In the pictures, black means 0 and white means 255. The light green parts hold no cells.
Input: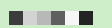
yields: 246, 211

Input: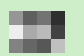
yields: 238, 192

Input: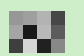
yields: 214, 185

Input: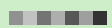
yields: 194, 174

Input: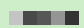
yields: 196, 149

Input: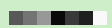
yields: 249, 152

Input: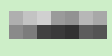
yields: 208, 195
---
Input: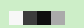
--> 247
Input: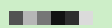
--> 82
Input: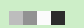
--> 189
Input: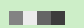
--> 131
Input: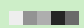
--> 238
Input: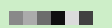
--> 137
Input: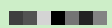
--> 62
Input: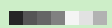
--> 37
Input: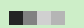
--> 36
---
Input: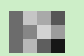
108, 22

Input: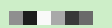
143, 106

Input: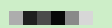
173, 215

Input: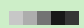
199, 53

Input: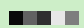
10, 126

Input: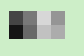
69, 172

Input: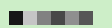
23, 86
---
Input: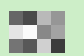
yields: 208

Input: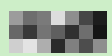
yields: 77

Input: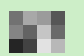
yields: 226

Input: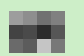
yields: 197

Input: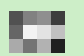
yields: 178

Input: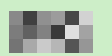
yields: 85

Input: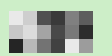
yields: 233

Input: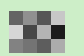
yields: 93

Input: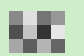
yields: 180

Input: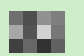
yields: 50
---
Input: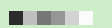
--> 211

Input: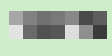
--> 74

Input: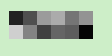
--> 117

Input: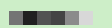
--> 139

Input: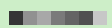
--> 80

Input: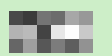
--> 167

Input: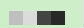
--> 68

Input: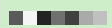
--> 170

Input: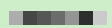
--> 46
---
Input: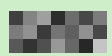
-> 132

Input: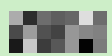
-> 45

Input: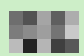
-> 82

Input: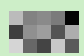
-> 130

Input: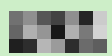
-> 143

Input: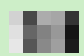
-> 72

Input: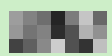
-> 130

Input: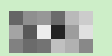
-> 143
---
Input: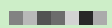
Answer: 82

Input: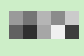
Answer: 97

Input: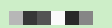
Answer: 55

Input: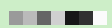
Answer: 101

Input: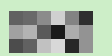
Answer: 97

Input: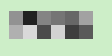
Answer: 217

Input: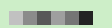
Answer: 139

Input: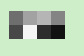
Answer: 132
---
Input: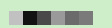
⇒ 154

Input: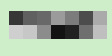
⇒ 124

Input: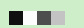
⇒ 252

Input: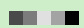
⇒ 224

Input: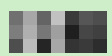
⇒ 58

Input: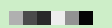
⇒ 237

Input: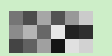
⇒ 82

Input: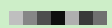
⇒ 175

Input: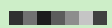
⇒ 141

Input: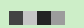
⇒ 197
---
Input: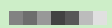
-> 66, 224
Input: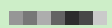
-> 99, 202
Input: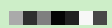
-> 5, 247
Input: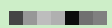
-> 176, 189
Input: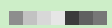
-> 230, 230
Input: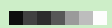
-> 87, 253
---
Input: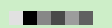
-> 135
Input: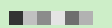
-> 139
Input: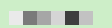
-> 166
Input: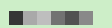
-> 190
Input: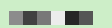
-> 120
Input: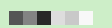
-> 40
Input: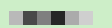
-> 127
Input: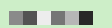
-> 237
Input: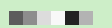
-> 220
